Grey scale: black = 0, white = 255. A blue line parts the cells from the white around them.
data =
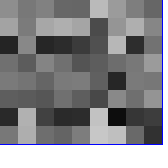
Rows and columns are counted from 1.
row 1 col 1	142
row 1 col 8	126
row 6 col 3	86
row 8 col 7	191
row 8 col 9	49
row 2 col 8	175
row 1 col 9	102
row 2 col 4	175
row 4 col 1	112
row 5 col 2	116
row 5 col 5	124
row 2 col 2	123
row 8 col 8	105
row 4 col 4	112
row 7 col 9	61
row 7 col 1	41
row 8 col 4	100
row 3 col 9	114

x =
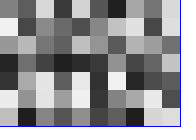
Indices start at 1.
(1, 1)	130
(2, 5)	79
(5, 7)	241
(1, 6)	86
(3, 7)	89
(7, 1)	191
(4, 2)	111
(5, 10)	92
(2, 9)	71
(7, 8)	30
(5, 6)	49
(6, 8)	169
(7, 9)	214
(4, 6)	58
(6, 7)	131
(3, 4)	96
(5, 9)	76
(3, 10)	113
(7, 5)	143
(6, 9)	233
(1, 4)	58
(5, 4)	94
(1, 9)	117

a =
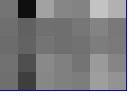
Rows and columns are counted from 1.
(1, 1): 116
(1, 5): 131
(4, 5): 116
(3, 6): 125
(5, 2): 62
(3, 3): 116
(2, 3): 112
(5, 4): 128
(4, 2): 79
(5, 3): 135

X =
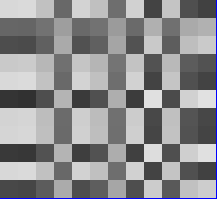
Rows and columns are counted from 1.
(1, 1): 216
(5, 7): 110
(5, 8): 210
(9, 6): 82
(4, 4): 112
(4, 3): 183
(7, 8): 204
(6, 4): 180
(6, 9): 224
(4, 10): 185
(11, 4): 171
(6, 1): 52
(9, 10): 79
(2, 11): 170
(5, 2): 219
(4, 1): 201
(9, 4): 180
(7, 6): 188
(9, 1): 57
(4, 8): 195
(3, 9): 201
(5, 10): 197
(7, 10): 192
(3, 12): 202
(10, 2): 218
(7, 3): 189
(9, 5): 62
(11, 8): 78
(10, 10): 196
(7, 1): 211
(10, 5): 210
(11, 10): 89
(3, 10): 93
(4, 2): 203
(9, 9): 221

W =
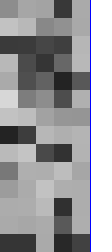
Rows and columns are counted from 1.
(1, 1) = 141
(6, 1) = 215
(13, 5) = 174
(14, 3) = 170
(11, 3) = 194
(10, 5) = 166
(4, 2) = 75
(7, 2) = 189
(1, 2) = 166
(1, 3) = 163
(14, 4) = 40
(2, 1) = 194
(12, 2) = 173
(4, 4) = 103
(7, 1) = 194
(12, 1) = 172
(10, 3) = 174
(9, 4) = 50
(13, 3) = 171
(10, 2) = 175
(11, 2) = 171
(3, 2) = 59

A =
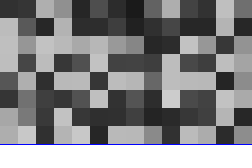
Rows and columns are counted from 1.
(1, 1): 49
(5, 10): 189
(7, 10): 42
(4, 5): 80
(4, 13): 190
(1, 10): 174
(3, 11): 194
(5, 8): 182
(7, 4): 194
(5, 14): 140
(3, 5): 169
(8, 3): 48
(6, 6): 191
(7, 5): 55
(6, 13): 194
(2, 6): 45
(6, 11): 74
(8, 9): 138
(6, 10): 204
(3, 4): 185
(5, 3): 47
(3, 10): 44
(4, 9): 62
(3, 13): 55
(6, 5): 82
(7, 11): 55
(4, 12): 62
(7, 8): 64
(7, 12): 64
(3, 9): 39
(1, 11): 67
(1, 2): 53

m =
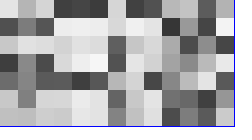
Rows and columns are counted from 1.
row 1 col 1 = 228
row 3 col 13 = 70
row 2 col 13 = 243
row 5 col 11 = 187
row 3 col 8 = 198
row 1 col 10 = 184
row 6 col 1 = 200
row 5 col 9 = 71
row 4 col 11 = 138
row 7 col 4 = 203
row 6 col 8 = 200
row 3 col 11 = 76
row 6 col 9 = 228
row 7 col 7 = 131
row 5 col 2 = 133
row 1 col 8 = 65
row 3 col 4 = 211
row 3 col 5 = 225
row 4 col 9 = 210
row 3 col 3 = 221
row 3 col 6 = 220
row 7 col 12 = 90
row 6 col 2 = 128
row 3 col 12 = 141
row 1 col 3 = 213
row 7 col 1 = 192
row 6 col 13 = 150
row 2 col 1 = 80

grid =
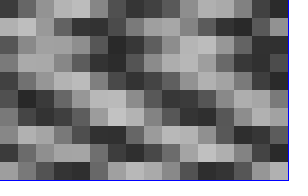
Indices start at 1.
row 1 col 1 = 60
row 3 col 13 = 151
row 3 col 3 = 161
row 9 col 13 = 175
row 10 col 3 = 83
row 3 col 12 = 188
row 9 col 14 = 131
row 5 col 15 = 62
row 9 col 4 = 164
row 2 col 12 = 91
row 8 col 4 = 121
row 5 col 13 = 163
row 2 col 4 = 98
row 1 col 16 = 43
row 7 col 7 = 194
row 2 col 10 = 167
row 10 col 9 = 170
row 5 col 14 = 122
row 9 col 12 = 192
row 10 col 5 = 47
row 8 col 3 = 165
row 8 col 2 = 177
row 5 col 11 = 146
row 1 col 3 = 147
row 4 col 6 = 51
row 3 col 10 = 141
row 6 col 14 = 174
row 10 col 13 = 52
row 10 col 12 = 46
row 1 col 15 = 65
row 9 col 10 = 108
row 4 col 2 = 170
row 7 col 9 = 131
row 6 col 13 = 137
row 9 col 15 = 68
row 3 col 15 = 49
